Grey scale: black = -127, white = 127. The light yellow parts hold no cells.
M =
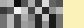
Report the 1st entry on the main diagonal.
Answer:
45
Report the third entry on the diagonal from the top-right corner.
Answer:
73
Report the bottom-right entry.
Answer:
-13
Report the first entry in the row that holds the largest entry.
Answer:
-71
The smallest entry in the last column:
-43
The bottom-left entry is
-13
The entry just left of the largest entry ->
-43
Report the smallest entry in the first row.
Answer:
-113
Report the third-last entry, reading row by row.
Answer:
17
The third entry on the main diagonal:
-56
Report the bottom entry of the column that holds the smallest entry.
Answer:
-56

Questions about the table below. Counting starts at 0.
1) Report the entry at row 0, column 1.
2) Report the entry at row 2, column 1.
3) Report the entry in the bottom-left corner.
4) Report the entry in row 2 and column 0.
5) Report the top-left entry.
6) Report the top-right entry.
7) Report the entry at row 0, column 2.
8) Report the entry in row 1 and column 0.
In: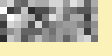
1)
85
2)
126
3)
-83
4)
-13
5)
57
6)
42
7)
-13
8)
126

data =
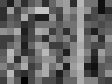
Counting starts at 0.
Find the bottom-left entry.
-65
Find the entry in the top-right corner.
-25
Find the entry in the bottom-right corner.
-65
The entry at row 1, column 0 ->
-81
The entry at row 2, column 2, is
-53
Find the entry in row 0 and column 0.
-53
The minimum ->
-123
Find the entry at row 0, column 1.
-97
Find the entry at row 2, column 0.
-81
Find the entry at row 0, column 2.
-12
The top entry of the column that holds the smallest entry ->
-81
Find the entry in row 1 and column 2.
-65

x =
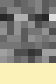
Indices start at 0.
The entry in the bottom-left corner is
18
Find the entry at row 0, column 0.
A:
-10
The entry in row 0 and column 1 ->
-10
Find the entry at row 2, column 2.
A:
48
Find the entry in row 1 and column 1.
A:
3
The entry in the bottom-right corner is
-49
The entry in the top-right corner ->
-24
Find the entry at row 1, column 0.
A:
-36
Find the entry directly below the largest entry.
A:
-10
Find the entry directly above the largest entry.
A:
3
